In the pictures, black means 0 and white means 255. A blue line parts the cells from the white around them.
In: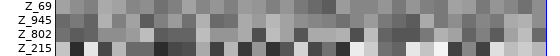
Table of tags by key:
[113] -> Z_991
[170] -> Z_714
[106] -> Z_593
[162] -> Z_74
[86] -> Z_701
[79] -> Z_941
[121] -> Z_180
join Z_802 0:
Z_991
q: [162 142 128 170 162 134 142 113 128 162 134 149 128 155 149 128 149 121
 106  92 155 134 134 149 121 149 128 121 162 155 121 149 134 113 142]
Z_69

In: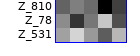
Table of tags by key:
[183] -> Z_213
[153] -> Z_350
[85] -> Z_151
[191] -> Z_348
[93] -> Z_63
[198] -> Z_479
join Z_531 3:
Z_63
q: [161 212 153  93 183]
Z_531
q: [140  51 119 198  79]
Z_78

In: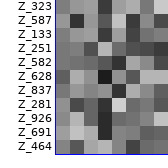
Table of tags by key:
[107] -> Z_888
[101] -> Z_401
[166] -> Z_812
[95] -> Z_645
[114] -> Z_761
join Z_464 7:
Z_761
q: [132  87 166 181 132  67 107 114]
Z_464

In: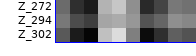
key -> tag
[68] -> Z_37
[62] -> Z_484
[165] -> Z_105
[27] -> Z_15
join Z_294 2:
Z_484
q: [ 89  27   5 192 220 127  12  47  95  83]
Z_302
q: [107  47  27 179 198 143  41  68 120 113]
Z_272

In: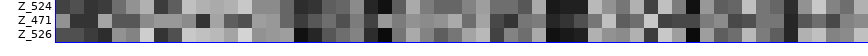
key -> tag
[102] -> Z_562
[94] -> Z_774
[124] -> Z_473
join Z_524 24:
Z_774
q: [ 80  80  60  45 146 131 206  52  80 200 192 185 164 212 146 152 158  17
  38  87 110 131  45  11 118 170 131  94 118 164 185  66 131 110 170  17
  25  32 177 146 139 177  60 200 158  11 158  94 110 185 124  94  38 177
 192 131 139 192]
Z_526
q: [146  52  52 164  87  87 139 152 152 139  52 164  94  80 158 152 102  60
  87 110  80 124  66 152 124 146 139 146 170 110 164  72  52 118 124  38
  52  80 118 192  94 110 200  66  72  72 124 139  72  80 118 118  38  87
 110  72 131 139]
Z_471

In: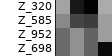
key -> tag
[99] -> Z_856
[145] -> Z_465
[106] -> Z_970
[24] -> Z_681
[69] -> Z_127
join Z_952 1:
Z_465
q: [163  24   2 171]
Z_320
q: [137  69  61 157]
Z_585
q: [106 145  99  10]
Z_698

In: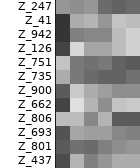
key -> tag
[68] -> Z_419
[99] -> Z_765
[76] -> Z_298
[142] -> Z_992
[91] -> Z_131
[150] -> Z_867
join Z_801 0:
Z_131
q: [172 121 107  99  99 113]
Z_735
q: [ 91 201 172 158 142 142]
Z_900

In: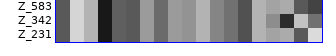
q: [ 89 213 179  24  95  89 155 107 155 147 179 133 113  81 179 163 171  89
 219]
Z_231
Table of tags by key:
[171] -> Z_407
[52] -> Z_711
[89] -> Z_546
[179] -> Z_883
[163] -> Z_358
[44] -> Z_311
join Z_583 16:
Z_407

